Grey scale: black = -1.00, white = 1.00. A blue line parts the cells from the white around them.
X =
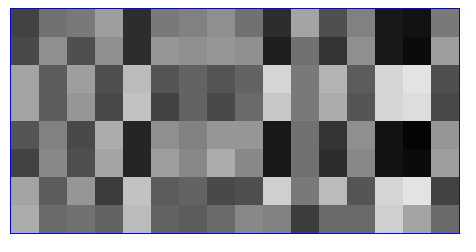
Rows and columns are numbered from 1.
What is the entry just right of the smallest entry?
0.18
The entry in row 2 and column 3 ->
-0.38
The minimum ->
-0.97
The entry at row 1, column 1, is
-0.48
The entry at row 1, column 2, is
-0.11
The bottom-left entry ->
0.35
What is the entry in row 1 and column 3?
-0.05
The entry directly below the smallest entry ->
-0.91
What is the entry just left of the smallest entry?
-0.86
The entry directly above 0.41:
-0.59
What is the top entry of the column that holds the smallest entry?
-0.86
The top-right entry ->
-0.05
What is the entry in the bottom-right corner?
-0.17
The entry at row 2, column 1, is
-0.43
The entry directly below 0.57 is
-0.81
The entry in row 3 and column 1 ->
0.29
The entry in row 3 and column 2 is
-0.28

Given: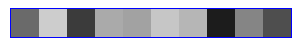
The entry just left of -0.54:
0.61
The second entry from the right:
0.04
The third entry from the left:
-0.54

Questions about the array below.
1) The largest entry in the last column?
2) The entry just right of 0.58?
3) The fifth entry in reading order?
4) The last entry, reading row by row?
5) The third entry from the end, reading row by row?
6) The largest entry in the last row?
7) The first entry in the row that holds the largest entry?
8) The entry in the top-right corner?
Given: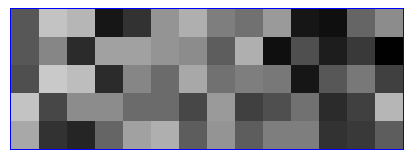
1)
0.43
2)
0.48
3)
-0.61
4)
-0.27
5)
-0.61
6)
0.37
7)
-0.38
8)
0.10

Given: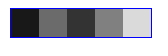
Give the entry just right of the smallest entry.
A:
-0.16
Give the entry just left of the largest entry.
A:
0.00
